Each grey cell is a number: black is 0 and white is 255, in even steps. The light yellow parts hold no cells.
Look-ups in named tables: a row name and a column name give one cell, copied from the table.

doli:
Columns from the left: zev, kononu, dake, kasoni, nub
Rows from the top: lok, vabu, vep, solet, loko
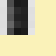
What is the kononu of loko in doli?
73
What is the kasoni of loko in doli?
28
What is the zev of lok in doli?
224
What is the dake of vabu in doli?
42
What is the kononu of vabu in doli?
94
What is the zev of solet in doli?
222
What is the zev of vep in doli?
223
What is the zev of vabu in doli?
222
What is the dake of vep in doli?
34
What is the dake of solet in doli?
47
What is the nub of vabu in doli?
223
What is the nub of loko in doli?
229
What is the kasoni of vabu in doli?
34

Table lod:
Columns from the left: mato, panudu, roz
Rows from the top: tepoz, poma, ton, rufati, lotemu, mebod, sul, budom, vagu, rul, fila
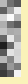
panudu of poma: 165
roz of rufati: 90
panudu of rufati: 114
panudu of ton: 251
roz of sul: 218
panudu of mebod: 231
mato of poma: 97

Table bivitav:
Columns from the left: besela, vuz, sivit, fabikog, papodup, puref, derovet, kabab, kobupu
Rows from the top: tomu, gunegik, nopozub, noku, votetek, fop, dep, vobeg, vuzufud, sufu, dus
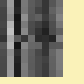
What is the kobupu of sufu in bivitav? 123
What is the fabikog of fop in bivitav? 55
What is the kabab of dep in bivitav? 88
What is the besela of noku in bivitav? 71
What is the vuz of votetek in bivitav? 193
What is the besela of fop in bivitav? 52
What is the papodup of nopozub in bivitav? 88
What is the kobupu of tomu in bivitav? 111
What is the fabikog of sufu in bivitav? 125
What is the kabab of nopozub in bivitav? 88
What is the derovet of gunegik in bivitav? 54
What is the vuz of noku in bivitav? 181
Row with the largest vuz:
votetek

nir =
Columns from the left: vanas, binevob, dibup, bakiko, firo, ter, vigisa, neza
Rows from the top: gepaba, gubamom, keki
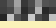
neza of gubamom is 57
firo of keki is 200
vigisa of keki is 55
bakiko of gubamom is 44
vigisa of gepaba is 83
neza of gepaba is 78
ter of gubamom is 179
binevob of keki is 194
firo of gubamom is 66
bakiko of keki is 58
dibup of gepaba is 162
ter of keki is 76
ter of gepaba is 145
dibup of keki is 82

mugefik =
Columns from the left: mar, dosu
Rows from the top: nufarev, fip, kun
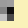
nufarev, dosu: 158
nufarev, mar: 155
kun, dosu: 74
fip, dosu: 18
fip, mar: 131
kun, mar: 193
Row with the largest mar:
kun

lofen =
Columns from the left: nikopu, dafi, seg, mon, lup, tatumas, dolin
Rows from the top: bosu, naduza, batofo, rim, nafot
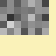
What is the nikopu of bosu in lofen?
87
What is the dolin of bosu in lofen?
69
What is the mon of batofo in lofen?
129
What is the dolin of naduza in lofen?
144
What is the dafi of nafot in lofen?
132
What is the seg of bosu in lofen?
93
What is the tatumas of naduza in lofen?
148

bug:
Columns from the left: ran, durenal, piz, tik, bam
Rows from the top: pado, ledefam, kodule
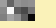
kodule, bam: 9
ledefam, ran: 137
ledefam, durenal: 248
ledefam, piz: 93
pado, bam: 144
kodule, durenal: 164
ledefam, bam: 114
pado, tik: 140
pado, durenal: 100
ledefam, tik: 74
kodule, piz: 145
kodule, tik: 94
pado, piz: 148
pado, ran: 158
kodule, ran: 128
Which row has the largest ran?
pado

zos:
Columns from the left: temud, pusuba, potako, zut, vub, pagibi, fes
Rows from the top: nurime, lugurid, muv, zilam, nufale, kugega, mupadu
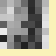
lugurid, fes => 202
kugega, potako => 57
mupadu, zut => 32
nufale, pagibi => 99
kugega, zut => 95
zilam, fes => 228
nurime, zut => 107
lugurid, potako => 130
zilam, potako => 164
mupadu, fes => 221

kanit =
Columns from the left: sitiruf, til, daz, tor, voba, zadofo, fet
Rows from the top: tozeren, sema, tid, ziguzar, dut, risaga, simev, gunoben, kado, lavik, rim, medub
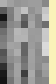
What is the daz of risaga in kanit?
179
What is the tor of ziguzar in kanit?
87
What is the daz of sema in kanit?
168
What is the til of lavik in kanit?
126
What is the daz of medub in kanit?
157
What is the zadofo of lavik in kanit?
139
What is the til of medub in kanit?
117
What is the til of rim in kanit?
133
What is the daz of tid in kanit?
168
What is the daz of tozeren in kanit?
149
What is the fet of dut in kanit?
202
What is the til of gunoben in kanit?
152
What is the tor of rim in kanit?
61
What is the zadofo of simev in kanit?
145
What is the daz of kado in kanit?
151
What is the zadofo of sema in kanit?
158
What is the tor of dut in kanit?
177
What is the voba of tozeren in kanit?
157
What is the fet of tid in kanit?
206
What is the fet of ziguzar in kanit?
110
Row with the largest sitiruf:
tozeren

